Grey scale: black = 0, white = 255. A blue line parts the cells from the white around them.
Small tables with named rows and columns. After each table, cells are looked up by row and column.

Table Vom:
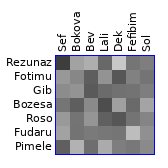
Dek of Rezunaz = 200
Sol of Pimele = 138
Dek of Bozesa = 160
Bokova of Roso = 116
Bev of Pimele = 110
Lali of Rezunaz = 104
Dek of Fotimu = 87
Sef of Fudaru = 162

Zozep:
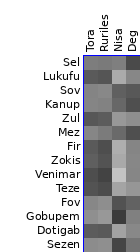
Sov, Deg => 88
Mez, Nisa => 106
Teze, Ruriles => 76
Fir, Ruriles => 78
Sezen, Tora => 140
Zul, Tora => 87
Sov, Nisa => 96
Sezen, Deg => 116
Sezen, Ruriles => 143
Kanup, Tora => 133

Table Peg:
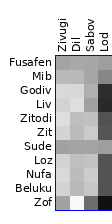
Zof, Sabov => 109
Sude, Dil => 164
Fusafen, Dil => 168
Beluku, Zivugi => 211
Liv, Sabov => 161
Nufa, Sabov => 205
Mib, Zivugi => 186
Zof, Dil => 248
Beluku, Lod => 83
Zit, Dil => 187
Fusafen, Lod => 158
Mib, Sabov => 165
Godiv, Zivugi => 217

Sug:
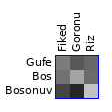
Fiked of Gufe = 124
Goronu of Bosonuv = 38
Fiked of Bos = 113
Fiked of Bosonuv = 69
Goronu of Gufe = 88
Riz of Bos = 107
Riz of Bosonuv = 194
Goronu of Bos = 163
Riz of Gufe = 104
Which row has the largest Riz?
Bosonuv

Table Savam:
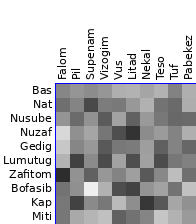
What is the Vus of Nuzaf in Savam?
78
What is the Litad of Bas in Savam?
178
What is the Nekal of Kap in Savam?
55
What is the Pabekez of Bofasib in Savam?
193
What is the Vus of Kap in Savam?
186
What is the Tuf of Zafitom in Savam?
189
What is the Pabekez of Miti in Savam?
154
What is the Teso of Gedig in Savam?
96
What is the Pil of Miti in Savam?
169
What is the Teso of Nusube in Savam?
120
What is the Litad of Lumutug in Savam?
78
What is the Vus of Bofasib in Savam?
78
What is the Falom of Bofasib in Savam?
115

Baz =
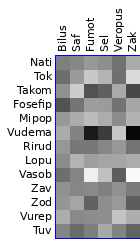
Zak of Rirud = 115
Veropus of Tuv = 131
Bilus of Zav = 145
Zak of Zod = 93
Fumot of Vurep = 140
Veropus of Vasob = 93
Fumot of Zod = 98
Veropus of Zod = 153

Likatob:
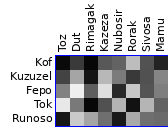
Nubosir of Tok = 180
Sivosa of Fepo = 84
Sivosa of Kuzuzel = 81
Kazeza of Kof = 88
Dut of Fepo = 239
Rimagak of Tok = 7
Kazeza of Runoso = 111
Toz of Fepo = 129
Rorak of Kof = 189
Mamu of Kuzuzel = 133
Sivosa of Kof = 82
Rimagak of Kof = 7
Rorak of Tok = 18
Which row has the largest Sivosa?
Tok

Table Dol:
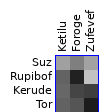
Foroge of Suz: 127
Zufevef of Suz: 162
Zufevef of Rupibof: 194
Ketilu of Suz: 160
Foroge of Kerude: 69
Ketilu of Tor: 98
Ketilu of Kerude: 103
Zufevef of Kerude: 62
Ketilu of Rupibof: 99
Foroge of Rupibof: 33
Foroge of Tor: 85
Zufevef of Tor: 28

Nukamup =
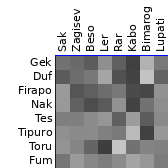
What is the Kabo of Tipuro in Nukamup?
186
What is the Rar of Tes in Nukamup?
96
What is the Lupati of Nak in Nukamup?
142
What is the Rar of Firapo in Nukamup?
120
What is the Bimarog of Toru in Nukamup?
132
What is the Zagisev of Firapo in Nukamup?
85
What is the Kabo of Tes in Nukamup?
156
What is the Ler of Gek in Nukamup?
143
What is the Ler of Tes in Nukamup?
150
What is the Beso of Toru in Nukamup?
101
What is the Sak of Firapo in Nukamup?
154
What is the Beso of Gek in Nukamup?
92
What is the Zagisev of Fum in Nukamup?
154

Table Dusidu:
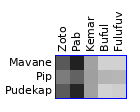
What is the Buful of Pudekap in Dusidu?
210
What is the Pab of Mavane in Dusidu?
33
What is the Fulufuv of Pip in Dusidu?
182
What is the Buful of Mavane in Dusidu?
209
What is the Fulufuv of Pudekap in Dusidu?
206
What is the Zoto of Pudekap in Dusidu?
91
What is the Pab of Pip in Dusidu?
98
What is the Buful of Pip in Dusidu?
180
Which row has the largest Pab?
Pip

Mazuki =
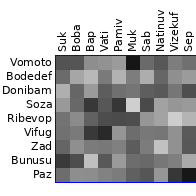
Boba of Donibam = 102
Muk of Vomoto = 22
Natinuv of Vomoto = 88
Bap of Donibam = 154
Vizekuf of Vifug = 145
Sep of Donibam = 78
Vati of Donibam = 93
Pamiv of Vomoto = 155
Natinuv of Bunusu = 119
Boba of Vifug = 122
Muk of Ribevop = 77
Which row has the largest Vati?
Vomoto

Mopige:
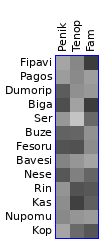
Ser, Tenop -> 196
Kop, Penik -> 165
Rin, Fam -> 87
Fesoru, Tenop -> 81
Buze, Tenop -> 101
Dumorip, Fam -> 152
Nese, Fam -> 101
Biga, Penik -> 78
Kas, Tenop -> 64
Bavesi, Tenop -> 150
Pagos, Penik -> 156
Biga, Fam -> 60
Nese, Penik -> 87
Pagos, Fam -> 158
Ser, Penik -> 151
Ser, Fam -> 104

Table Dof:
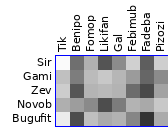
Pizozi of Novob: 200
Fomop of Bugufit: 191
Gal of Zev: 179
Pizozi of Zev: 162
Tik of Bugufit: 236
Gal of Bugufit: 178
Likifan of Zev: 185
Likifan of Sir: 84
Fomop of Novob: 138
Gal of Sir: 140
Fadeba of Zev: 73
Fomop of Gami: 187
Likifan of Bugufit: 170
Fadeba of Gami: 102
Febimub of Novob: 179
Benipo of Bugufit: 76
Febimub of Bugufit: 134
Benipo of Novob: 157
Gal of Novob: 124
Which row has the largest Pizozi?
Sir

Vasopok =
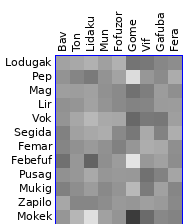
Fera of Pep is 172
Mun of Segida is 173
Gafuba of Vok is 119
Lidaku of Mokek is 223
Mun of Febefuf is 143
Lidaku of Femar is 154
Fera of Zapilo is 137
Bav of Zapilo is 167
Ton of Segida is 161
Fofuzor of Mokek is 148
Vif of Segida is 170
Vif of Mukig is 123
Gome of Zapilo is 150
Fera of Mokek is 131
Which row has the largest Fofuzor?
Lodugak

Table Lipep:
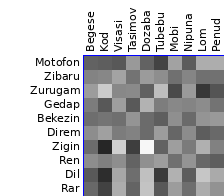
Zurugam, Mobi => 74
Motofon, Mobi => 162
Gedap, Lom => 140
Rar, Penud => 146
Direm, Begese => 141
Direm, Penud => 105
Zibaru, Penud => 113
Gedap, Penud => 115
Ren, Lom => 104
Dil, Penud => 170
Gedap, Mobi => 136
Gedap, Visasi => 158
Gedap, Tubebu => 125
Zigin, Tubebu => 98
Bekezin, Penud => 153
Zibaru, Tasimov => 115

